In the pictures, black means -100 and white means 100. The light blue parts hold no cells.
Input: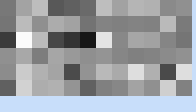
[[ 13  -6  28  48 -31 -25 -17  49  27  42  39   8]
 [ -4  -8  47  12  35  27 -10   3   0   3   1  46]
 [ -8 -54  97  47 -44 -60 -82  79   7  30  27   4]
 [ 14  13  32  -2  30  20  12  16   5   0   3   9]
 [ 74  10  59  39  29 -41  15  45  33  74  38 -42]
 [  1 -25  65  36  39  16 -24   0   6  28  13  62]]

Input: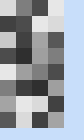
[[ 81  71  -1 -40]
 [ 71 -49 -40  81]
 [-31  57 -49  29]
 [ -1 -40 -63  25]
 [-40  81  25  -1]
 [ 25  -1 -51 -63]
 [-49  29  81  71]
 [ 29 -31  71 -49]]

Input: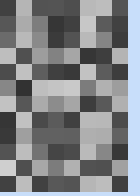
[[-34 -49  42 -35 -34 -39  45  48]
 [-49 -32  34  -2 -58 -50  56 -29]
 [-53 -16  45   8 -54 -35  45   4]
 [ 41  49 -37  23   2  30 -58 -51]
 [-52 -40  51 -26 -50 -55  52 -28]
 [ 23   6 -61  49  54  58  -3  39]
 [ 38  52 -32  34  10  30 -52 -30]
 [-40 -58  51 -42 -29 -50  45  44]
 [-23 -55  25 -24 -24 -25  37  36]
 [-56 -35  48 -10 -46 -41  46   6]
 [ 26  62 -38  31  -3  39 -36 -37]
 [-50 -49  48 -49 -31 -34  43  48]]

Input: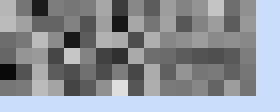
[[ 14  42  -9 -79  -2  -7  -2  31 -54   7 -28  23   3  15  54 -14]
 [ 20  47  26 -21 -21   2 -36  25 -82  31  -9  27 -31   3  23 -27]
 [  7 -15  -6  47  10 -81 -28  40  34 -39  37   6  11  23   8  11]
 [ -2 -20  17  21 -46  55   3 -50 -62  34 -14 -16 -27 -35 -38 -30]
 [ -7 -93 -35  37 -28 -39 -12 -40  -2 -44  35 -25  16  -7  -4 -24]
 [-10  -7  -4  47  29 -47 -29  14  75 -33  36  -4  -6   6 -21  23]]

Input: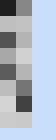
[[  6 -76]
 [ 52  50]
 [ 41 -35]
 [ 64  32]
 [ 42 -28]
 [ -8  48]
 [-49  66]
 [ 58  59]]

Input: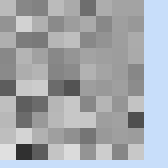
[[ 28  47   6   2  47  33 -14  36  28]
 [ 19  15  65  38   8  23  33   7  25]
 [ 34  37  -3  -5  43  50   7  15  24]
 [ 33   7  41  26   7  17  28  25  23]
 [  6   8  36  41   4   9  40  29  22]
 [ 10 -27  57  60 -16 -35  24  20  25]
 [ 53  50 -26 -16  43  56   6  42  17]
 [-38  44 -16  20  44  56  56  24  26]
 [ 22  49  66  39  25  13  -8  20  25]
 [ 57  76 -62 -28  54  72  16  61   5]]

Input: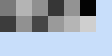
[[-98  -4  41  13 -58  15]
 [ 62 -53  14 -45  21  42]]
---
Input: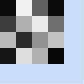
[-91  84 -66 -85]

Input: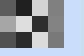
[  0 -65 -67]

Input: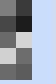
[-55 -45]

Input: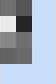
[-33  84]

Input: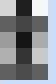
[ 94 -47  22]

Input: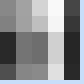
[-45  92 -14  -9 -38]
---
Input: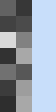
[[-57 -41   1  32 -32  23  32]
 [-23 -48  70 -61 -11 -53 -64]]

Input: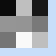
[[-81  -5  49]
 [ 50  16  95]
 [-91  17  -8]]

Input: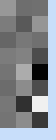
[[-12  17 -12 -40 -97 -40  88 -55]
 [-14 -30  -6   2  35  10 -62  10]
 [ 19  -3 -20  -3  -9 -15  -7  -9]]

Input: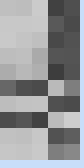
[[-38 -42 -36 -34 -36  -1 -41  61 -26   7]
 [-49 -30 -43 -33 -52  46 -37  47 -36  -1]
 [ 59  58  50  33  37 -41  53 -48  56  58]
 [ 48  57  54  50  44 -38  52 -33  50  54]
 [ 50  57  58  48  35 -19  48 -40  51  55]]

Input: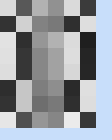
[[-54  74 -76 -71 -70  75  73 -57]
 [ 71 -63  72  73  69 -67 -63  84]
 [ 14  -5  40  27  27  11  -5   5]
 [ 40   2  18   6   6  -1 -14  18]
 [-31  64 -63 -58 -58  55  55 -38]
 [ 71 -60  77  76  73 -64 -60  80]]

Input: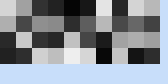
[[ 44 -48  25 -65]
 [ 66 -19  36 -84]
 [-70 -43  27  54]
 [ 79  44 -79 -94]
 [-82 -26 -45  68]
 [-96 -65  51  87]
 [-73   8 -70  49]
 [-61  12 -61  63]
 [ 26 -44  58 -64]
 [ 67  37 -68 -74]]
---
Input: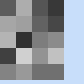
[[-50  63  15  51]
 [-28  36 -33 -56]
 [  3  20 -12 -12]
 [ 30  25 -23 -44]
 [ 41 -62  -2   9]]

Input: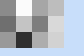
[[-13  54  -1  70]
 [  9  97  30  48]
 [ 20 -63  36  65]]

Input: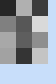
[[-70  38 -53]
 [  0 -32  70]
 [ 27 -59  54]
 [ 32 -26  11]]

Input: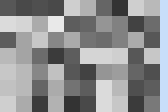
[[-32 -43 -38 -43  62  40 -21 -60  62  45]
 [-27  29  56   6  34 -10 -15   1  34 -32]
 [ 45  29 -15 -54 -27  67  67  62 -32  56]
 [ 51  45 -21  34 -10 -27  72  45 -38 -27]
 [ 56  45   6  51 -32 -48  17  23 -21 -38]
 [ 62  34 -54  40 -60 -43  72  56 -54  -5]
 [ 72  67  34  83 -27 -21  17   1 -48 -15]]

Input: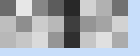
[[-16  81   5 -28 -69  65  39 -11]
 [ 44  55  71  17 -63  55  76  34]
 [ 49  11  60  44 -51  17  29  65]]

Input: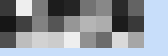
[[-83 -50   2 -33  18  42  36 -78 -55]
 [-55  87  -4 -78 -72 -10   7 -67 -22]
 [-38  48  65  60  87  13 -16  70  30]]

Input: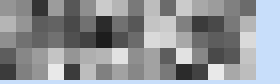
[[-54   0  17  83 -54  48   0  27   6  27  -5 -66 -48  83  32  48]
 [-27   6  22  54  17  37  42  77  12  27 -27  77   6 -43 -32  54]
 [ 12 -11 -22 -11 -37 -48 -77 -37 -16  71  65  32 -16 -27 -22  71]
 [ 17   6 -60  22 -32  12  59  42  -5  48 -16  59  32  22   0 -16]
 [ 42  17 -27 -22 -43 -11 -66 -11 -32  54  59   0 -54 -43  -5  42]]
